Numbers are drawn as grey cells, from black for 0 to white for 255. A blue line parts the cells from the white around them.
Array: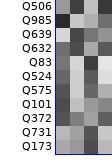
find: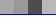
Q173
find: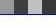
Q506

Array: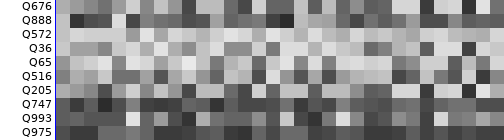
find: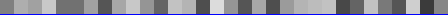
Q516
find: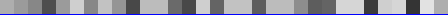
Q205
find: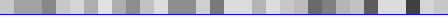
Q36

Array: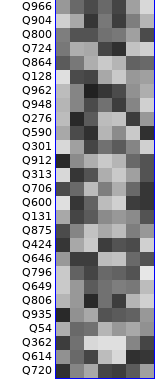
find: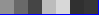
Q614
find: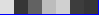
Q600
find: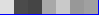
Q128

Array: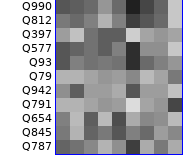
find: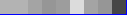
Q791
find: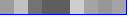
Q397
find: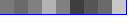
Q812

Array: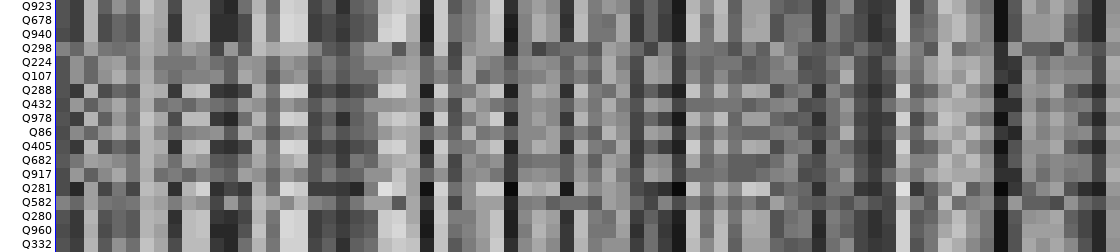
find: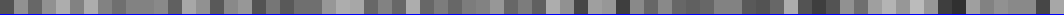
Q107
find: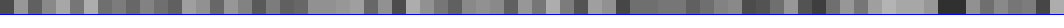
Q432
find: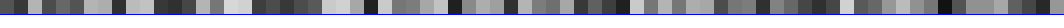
Q405
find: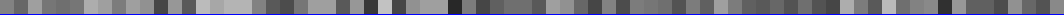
Q298
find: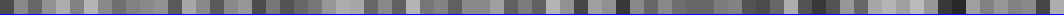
Q86
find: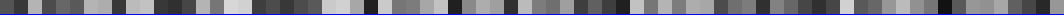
Q288

